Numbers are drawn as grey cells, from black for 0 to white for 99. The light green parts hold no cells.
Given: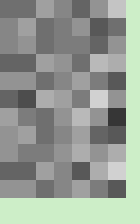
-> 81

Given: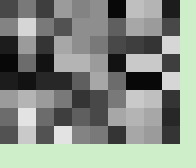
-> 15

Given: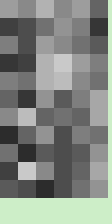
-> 65

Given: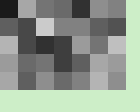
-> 60

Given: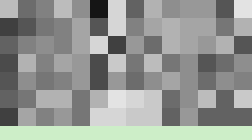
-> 78
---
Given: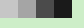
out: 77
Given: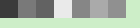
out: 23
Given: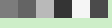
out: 48
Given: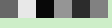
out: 40
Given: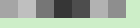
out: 64
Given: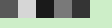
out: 34
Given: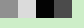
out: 56
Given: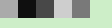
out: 66
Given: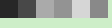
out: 15
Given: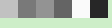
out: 75
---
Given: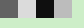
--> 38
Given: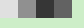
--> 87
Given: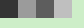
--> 20
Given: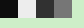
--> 5
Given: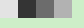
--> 88
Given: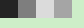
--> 14
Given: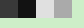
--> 22
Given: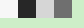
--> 96
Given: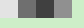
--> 88
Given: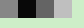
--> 52
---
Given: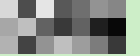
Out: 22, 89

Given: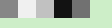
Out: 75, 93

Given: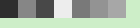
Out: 92, 92

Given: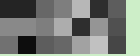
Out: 67, 75

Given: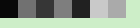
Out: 49, 78

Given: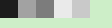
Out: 48, 91

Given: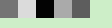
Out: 1, 85

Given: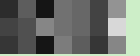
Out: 44, 84

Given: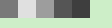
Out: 61, 87
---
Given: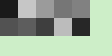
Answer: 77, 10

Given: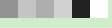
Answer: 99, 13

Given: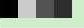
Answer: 79, 0

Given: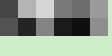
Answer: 83, 6

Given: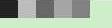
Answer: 73, 14

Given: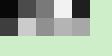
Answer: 94, 3
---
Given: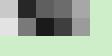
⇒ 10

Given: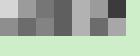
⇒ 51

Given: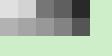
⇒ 59

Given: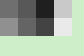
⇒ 26

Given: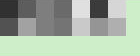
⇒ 49

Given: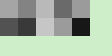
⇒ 77

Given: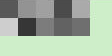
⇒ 48

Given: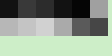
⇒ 81

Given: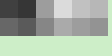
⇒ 52

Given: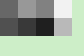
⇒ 12
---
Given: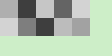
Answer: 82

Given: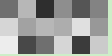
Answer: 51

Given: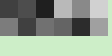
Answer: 81

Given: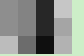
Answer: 77

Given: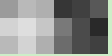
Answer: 34

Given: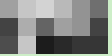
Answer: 43

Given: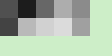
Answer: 54
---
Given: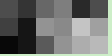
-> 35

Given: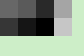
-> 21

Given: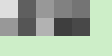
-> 33

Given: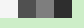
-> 95

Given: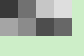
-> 64

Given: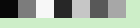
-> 15

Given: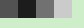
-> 32

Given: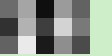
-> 91
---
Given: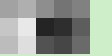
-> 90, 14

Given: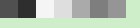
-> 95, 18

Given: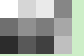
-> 99, 17

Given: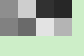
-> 88, 15

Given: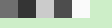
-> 97, 20

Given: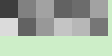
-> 85, 24
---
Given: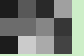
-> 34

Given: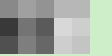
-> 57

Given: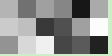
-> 52

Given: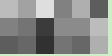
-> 50

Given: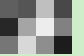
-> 33

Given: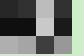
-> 19
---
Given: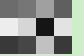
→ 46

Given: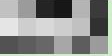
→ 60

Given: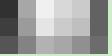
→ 65

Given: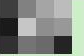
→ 50

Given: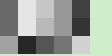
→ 89

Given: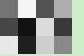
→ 95

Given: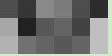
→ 21

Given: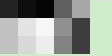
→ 6

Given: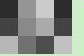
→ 58

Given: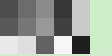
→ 42
